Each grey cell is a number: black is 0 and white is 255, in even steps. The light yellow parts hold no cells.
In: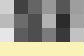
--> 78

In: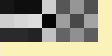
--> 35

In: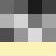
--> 218

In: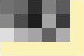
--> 164

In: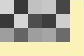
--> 158

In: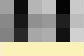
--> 167
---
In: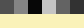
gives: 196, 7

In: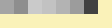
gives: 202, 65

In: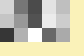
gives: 255, 54

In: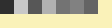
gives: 200, 47

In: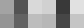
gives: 225, 57

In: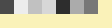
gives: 237, 45

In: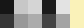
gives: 227, 22

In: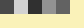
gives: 210, 48
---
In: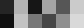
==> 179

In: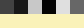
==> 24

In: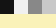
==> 240

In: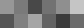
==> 122

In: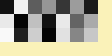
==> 241

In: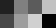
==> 128

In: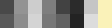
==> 147
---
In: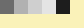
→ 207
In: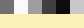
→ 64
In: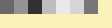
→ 233
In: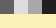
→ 221
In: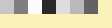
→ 221
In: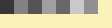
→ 103
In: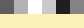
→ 201
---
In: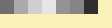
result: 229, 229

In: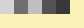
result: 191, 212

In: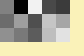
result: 79, 242

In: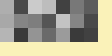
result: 85, 203

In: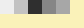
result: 47, 238

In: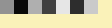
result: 64, 230

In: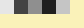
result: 143, 230

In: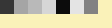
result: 214, 228

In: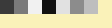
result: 17, 241

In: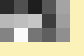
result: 198, 250
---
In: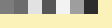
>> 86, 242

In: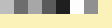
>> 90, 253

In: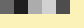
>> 172, 209

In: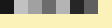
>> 108, 193

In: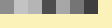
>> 77, 195

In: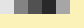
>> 81, 228

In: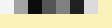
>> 85, 244

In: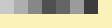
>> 80, 201

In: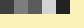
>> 91, 211

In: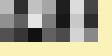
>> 124, 228
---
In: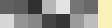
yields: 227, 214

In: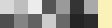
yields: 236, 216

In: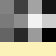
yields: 242, 205

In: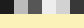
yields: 237, 210

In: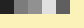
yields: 224, 145

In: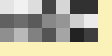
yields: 241, 235

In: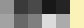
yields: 219, 171

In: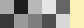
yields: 230, 217

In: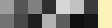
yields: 215, 193
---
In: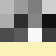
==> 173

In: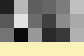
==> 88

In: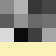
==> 92

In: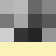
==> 120

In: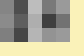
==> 139

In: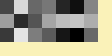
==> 158
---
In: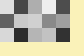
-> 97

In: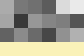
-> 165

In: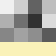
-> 176

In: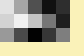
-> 211

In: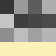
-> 197

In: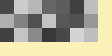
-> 176

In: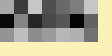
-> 10
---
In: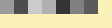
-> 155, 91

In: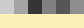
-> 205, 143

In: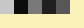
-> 199, 87

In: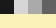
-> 24, 98

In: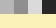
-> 182, 39

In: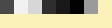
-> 73, 154

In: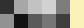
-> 48, 62
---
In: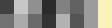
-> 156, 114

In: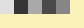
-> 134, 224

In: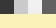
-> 97, 55

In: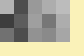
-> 188, 113

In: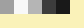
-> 25, 160

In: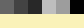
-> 2, 101

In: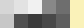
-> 110, 199

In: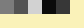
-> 55, 124
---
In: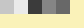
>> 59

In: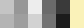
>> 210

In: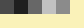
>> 103

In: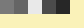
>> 233

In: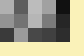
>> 72

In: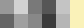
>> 136

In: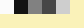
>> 129

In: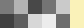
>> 215
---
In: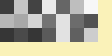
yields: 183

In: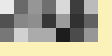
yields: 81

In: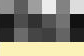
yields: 24

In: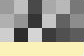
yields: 176

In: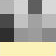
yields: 73

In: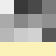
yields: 170
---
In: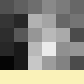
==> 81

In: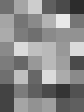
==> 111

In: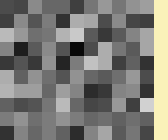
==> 76

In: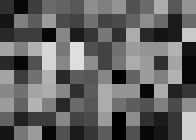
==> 48

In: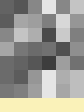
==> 99

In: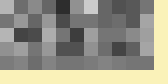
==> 181

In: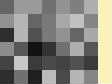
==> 101
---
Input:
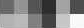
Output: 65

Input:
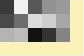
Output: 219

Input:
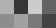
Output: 161

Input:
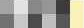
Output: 75

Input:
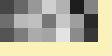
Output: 199

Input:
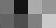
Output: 78

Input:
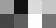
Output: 95
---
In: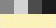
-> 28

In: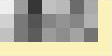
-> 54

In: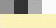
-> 51

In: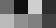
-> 16

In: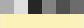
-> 38

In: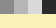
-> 43

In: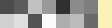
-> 48
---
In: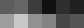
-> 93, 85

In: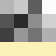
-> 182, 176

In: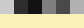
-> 203, 177

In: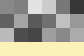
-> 136, 171

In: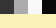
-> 52, 9

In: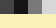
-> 68, 215

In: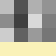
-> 190, 118
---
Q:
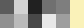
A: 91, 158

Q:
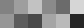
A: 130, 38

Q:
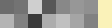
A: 108, 129

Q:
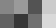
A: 134, 217

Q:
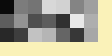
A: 10, 167

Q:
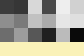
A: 60, 10
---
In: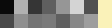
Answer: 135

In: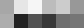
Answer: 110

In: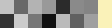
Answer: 96

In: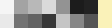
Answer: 135

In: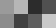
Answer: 94

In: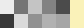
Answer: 177

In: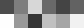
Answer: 165

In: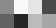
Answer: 187

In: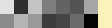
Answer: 107
